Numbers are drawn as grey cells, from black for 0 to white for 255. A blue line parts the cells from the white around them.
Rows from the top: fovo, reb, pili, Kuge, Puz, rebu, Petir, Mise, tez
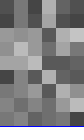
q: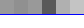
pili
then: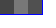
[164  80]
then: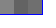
[120  69]
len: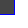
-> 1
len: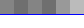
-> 6
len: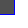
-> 1

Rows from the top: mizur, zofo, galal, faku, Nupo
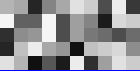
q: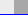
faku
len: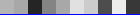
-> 10
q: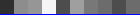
galal
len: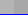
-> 2
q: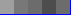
galal
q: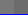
galal
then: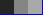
[225 204]

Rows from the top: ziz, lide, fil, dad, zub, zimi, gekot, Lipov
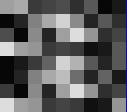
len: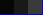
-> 3
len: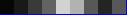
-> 9
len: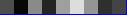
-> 9
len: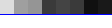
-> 8
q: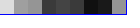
Lipov
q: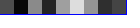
fil
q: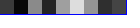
gekot

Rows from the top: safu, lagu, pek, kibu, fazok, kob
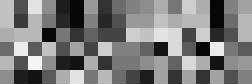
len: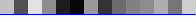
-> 14
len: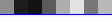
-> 8
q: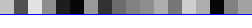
safu
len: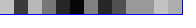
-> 13
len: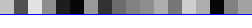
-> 18
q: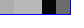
lagu

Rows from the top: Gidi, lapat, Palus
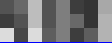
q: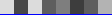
Palus
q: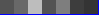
Gidi
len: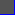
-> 1
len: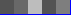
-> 5
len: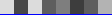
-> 8
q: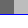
Gidi
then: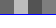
[61 52]

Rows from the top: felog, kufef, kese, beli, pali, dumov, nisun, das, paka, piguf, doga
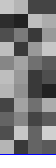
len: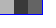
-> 3
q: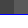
paka
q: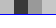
beli
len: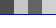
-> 4
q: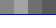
pali

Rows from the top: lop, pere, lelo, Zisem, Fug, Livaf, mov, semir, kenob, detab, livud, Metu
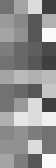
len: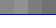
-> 4
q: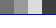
semir
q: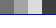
lop
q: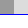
semir
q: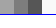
Metu
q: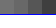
Fug
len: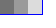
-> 3

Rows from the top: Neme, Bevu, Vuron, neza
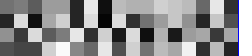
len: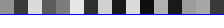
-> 16
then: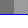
[198 145]
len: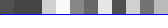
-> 12
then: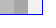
[ 48 187]
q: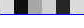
Bevu
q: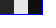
Neme

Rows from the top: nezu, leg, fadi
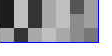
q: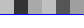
nezu
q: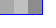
leg

